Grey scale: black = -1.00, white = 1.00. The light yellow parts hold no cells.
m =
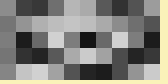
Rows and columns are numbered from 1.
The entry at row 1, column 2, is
-0.50
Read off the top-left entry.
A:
0.10
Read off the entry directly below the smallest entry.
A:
0.59
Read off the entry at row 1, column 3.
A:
-0.56
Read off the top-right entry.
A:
0.22
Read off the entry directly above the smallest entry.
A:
0.48
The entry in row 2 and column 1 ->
-0.08
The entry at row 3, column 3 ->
-0.18
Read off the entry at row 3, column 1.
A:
-0.02
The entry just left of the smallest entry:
-0.02
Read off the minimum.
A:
-0.84

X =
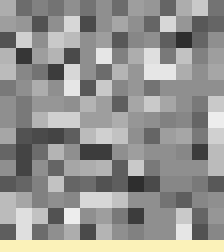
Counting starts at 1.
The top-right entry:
-0.10
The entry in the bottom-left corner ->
-0.26
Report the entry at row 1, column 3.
0.01
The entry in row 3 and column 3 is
0.12
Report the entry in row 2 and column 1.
0.24
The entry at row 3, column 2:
0.63
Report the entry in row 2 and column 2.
0.18
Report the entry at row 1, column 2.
-0.15
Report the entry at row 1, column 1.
0.36
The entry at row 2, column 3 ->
-0.36
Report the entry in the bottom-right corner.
0.06

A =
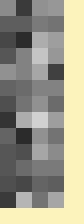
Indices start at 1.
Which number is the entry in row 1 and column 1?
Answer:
0.08
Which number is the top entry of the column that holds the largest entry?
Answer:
0.14
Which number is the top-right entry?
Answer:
0.19
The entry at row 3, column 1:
-0.44
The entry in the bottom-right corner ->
0.30
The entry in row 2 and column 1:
-0.27
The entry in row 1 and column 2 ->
-0.55
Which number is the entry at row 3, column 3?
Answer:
0.36
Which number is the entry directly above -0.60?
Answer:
-0.38
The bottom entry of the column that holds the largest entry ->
-0.10
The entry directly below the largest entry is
0.14
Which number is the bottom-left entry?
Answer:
-0.55

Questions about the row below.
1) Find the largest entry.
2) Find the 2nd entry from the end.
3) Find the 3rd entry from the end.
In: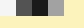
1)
0.92
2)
-0.80
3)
-0.35

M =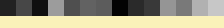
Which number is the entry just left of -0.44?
-0.73
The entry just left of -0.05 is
0.17

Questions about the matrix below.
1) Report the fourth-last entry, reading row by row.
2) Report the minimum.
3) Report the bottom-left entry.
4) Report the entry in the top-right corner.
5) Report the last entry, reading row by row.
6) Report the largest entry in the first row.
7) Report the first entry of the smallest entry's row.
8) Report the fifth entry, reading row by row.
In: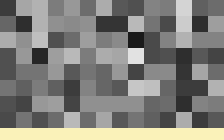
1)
-0.47
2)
-0.80
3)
-0.42
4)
-0.15
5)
-0.31
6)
0.66
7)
0.35
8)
0.19

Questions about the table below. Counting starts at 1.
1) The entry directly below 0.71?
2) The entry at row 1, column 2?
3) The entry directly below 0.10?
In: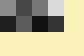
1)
-0.60
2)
-0.44
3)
-0.76

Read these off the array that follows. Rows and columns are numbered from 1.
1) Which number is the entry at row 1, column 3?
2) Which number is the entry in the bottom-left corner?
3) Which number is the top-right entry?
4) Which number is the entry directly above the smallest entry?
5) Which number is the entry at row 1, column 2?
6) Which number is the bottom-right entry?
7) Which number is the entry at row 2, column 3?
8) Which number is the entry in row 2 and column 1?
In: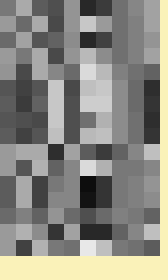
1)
-0.28
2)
0.21
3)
0.27
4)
0.71
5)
0.33
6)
-0.28
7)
0.33
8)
0.21
